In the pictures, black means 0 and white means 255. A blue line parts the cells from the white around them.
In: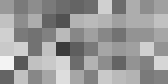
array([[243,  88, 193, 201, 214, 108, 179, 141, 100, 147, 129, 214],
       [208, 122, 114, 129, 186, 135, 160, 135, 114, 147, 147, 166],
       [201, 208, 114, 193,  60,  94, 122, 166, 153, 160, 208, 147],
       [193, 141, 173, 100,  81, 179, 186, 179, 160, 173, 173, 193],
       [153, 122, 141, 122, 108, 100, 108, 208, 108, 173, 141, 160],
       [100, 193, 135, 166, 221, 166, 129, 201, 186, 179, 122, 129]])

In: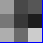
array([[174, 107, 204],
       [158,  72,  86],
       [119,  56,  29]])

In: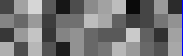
array([[176,  77, 183,  83,  29, 146, 104, 118, 183, 154, 104,  83, 168],
       [132, 104, 154,  61, 112, 112, 189, 168,  97,  61,  69, 118, 146],
       [ 69, 162, 214,  89,  22,  77, 139, 162, 189,  10,  69, 154,  43],
       [ 55, 154, 196,  55, 132, 146, 104,  89,  89, 202,  97,  49, 162]])

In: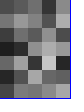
array([[117, 152, 130,  82, 173],
       [103, 160,  53, 197,  38],
       [ 76,  90, 111,  53, 138],
       [ 69, 123, 117, 138, 167],
       [ 61, 111,  90, 144,  76],
       [ 38,  82, 167, 103,  96],
       [ 30,  45, 144, 173, 152]])

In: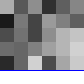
array([[173,  88, 142,  48,  95, 134],
       [108, 102, 128, 160, 181, 209],
       [ 76, 114,  68, 142, 181, 196],
       [ 41, 102, 209,  76, 166, 202],
       [ 26, 121,  68, 154, 128,  95]])

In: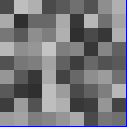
array([[184, 142, 150, 196, 126, 134,  55, 134,  97],
       [170,  47, 104, 104, 170,  55, 184, 112, 163],
       [156, 163, 126, 134, 150, 170,  74, 119, 112],
       [150,  89,  55, 170,  67, 104, 142, 156, 112],
       [119,  89, 142, 126, 176,  47,  74,  55, 176],
       [ 89,  55,  47, 190, 156,  74,  97, 126, 184],
       [ 82, 119, 126, 163,  97,  61, 104,  82,  89],
       [ 74, 190, 176,  74,  89, 112,  82, 142, 176],
       [ 61, 156,  82, 190, 176,  55,  61, 150,  67]])

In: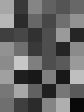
array([[183,  43, 103,  71, 111, 146],
       [167,  57, 133,  97,  84, 103],
       [160,  31,  24, 127,  24, 191],
       [146, 111,  57,  78,  37, 139],
       [139, 199, 127,  78,  90, 154],
       [119, 167,  97,  31, 119,  90],
       [111,  63,  43, 133, 175,   9],
       [ 63,  71,  49,  78, 154,  37]])

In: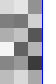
array([[245,  98, 180],
       [217, 229, 146],
       [188, 217, 168],
       [174, 194,  86],
       [134, 153,  59],
       [126, 119, 209]])
